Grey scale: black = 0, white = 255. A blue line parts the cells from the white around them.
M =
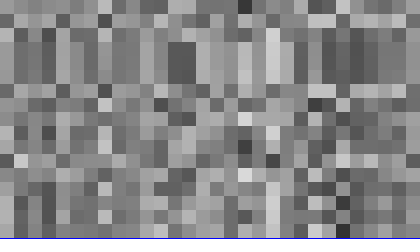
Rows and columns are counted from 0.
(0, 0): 154
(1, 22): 191
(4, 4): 163
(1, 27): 163
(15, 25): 88
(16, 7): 114
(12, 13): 87
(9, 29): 154
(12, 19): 149
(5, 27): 121
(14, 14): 168
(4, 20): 170
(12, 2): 142
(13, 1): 122
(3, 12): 88
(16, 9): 134
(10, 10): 124
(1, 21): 136
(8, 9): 132
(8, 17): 212
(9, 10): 155
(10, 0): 166
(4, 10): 164
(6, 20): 135
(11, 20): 128
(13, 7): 185
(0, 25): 145
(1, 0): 104
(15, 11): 120
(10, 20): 126
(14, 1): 87
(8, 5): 152
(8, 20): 166
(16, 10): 168
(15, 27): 120
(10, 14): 134
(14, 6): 113
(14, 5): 117
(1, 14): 97

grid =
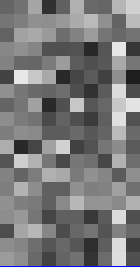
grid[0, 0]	101
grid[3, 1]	144
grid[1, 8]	99
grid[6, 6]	50
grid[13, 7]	130
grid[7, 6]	87
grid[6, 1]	119
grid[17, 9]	62
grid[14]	[145, 127, 122, 96, 137, 183, 147, 148, 137, 176]
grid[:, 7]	[102, 144, 117, 85, 88, 64, 91, 103, 95, 100, 118, 71, 133, 130, 148, 91, 84, 94, 108]
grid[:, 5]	[176, 170, 130, 82, 92, 70, 78, 199, 79, 105, 65, 119, 122, 144, 183, 96, 103, 86, 114]
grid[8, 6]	59
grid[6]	[144, 119, 106, 101, 110, 78, 50, 91, 219, 76]
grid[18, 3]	66
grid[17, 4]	104
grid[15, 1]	152
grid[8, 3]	74
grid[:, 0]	[101, 117, 98, 135, 130, 67, 144, 100, 141, 125, 173, 84, 130, 126, 145, 141, 77, 141, 155]
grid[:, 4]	[96, 152, 109, 80, 156, 41, 110, 80, 98, 92, 210, 73, 169, 95, 137, 96, 76, 104, 100]
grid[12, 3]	176
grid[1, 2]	144
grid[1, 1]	126
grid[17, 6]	46
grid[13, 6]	127
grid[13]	[126, 179, 141, 96, 95, 144, 127, 130, 160, 112]
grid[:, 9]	[208, 187, 115, 55, 118, 30, 76, 227, 82, 106, 90, 110, 143, 112, 176, 79, 104, 62, 80]
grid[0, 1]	114
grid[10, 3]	161

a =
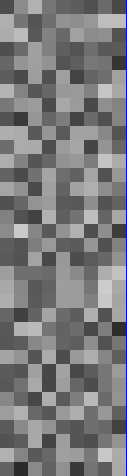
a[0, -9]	77
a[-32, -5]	105
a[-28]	[179, 131, 87, 103, 152, 154, 130, 197, 168]
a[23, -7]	186
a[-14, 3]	99
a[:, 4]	[99, 146, 105, 95, 84, 159, 152, 167, 125, 90, 155, 146, 110, 99, 90, 95, 146, 94, 152, 154, 157, 155, 107, 99, 100, 77, 162, 158, 91, 153, 95, 158, 159, 145]
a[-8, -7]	160
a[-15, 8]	194
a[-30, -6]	146
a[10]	[109, 171, 170, 78, 155, 166, 69, 148, 102]
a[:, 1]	[140, 117, 187, 106, 148, 75, 131, 149, 58, 171, 171, 130, 75, 145, 103, 82, 202, 84, 83, 110, 135, 137, 65, 178, 92, 148, 85, 114, 102, 177, 138, 92, 133, 43]
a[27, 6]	77
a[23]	[88, 178, 186, 117, 99, 109, 72, 126, 45]
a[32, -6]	104
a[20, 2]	88
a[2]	[172, 187, 88, 130, 105, 161, 140, 143, 82]
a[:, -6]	[118, 111, 130, 128, 146, 81, 103, 75, 103, 150, 78, 103, 164, 160, 155, 177, 89, 153, 73, 107, 99, 102, 164, 117, 148, 171, 71, 71, 173, 87, 147, 68, 104, 98]
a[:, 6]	[80, 151, 140, 110, 120, 100, 130, 73, 107, 161, 69, 124, 165, 175, 142, 190, 79, 150, 92, 104, 118, 128, 175, 72, 142, 174, 92, 77, 184, 111, 111, 78, 121, 116]
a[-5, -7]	104
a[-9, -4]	153
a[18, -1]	145
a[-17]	[93, 84, 126, 153, 94, 91, 150, 81, 129]
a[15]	[129, 82, 66, 177, 95, 115, 190, 101, 167]
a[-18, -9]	139
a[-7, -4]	102
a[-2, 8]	171
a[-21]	[165, 145, 74, 160, 99, 162, 175, 141, 120]

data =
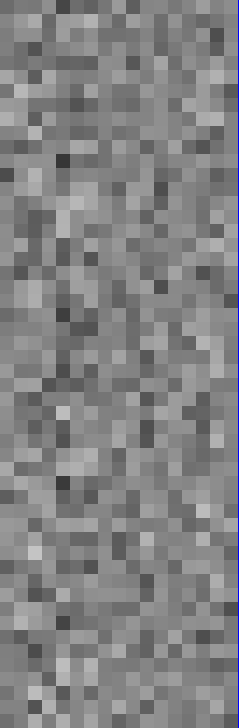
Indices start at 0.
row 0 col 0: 108
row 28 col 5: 143
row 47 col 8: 122
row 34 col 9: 142
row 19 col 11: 125
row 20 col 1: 153
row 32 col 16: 129
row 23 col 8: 130
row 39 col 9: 131
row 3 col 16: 143
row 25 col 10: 88
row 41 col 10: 85
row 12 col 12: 113
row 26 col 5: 130
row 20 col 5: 159
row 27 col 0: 131
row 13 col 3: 137
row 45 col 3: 122
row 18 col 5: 134
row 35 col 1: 119
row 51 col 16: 92
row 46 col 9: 114
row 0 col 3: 143
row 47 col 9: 121
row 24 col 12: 115
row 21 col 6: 159
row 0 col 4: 70
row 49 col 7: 138
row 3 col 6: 150
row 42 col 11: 149
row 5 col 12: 125
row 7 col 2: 116
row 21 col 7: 121
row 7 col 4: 107
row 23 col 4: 118
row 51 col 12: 126
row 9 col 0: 131
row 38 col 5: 103
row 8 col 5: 118
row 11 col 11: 120

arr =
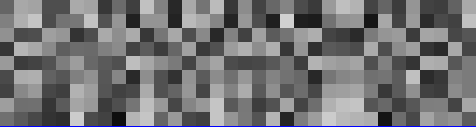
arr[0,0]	101
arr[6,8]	65
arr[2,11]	118
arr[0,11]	129
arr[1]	[128, 175, 197, 76, 115, 119, 195, 82, 149, 33, 148, 148, 35, 186, 171, 133, 36, 151, 78, 31, 209, 31, 28, 114, 146, 150, 22, 168, 67, 155, 43, 74, 65, 193]
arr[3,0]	54
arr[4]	[154, 60, 67, 82, 125, 157, 104, 90, 80, 190, 167, 141, 122, 68, 136, 164, 76, 69, 72, 88, 116, 62, 179, 161, 155, 164, 79, 129, 74, 52, 175, 171, 87, 123]
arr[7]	[158, 111, 112, 54, 91, 165, 153, 59, 79, 117, 190, 153, 70, 133, 152, 197, 89, 120, 61, 82, 165, 68, 110, 177, 192, 196, 85, 104, 62, 87, 126, 127, 68, 167]
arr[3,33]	69
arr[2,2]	78
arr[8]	[112, 90, 72, 51, 46, 204, 75, 66, 14, 181, 197, 101, 154, 72, 64, 197, 149, 121, 84, 181, 37, 125, 157, 204, 185, 179, 173, 20, 109, 72, 164, 137, 146, 92]
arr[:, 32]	[98, 65, 71, 169, 87, 130, 140, 68, 146]
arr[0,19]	103
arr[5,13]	147
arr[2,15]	40
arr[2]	[145, 74, 78, 159, 150, 51, 78, 170, 142, 171, 55, 118, 168, 78, 137, 40, 130, 65, 161, 91, 116, 158, 174, 68, 60, 42, 123, 149, 155, 59, 165, 160, 71, 86]
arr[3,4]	94
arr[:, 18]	[67, 78, 161, 141, 72, 101, 89, 61, 84]
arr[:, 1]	[168, 175, 74, 181, 60, 172, 136, 111, 90]
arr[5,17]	151
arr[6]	[66, 136, 153, 71, 63, 178, 158, 85, 65, 72, 171, 81, 100, 151, 69, 169, 130, 172, 89, 143, 86, 109, 71, 156, 159, 165, 126, 56, 91, 144, 65, 60, 140, 123]
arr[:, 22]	[58, 28, 174, 48, 179, 40, 71, 110, 157]
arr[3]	[54, 181, 168, 138, 94, 108, 106, 128, 139, 67, 92, 60, 102, 161, 58, 81, 156, 176, 141, 175, 55, 149, 48, 90, 85, 76, 171, 77, 140, 159, 53, 42, 169, 69]
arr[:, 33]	[169, 193, 86, 69, 123, 123, 123, 167, 92]

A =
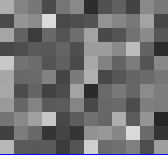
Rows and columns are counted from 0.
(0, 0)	174
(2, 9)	114
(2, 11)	87
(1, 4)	74
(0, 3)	75
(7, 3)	90
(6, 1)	77
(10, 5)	84
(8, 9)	92
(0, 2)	119
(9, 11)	53
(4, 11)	136
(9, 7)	151
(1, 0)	74
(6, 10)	139
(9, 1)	124
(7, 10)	127
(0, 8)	96
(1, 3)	219
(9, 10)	107
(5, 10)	107
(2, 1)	98
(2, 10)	138
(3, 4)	100
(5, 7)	72
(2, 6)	163
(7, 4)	92
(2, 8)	84
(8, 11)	38
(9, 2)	105
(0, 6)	45
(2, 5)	111
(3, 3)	88

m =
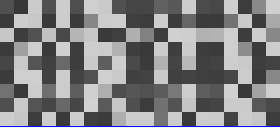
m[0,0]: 80
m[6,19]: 206
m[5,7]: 208
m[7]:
[78, 202, 85, 70, 104, 70, 209, 90, 199, 79, 60, 113, 83, 197, 65, 68, 203, 203, 87, 73]
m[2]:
[199, 60, 81, 194, 72, 181, 199, 58, 63, 175, 129, 61, 208, 206, 177, 179, 207, 61, 206, 136]
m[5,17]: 204
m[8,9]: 204
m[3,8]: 177
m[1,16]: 115
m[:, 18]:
[137, 59, 206, 59, 62, 57, 163, 87, 198]
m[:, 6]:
[207, 134, 199, 206, 202, 81, 207, 209, 63]
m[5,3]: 65
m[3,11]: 203
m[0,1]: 56
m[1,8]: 206
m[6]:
[114, 58, 205, 111, 204, 94, 207, 174, 78, 86, 81, 92, 120, 205, 94, 86, 209, 56, 163, 206]
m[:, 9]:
[69, 63, 175, 62, 74, 64, 86, 79, 204]
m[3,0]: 59
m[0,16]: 206
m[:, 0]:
[80, 58, 199, 59, 70, 59, 114, 78, 205]
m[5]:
[59, 207, 207, 65, 205, 67, 81, 208, 202, 64, 66, 201, 64, 67, 63, 62, 71, 204, 57, 135]
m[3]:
[59, 160, 207, 58, 208, 61, 206, 204, 177, 62, 57, 203, 62, 203, 61, 59, 207, 140, 59, 205]
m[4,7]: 94
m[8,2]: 60
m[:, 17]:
[60, 202, 61, 140, 202, 204, 56, 203, 204]
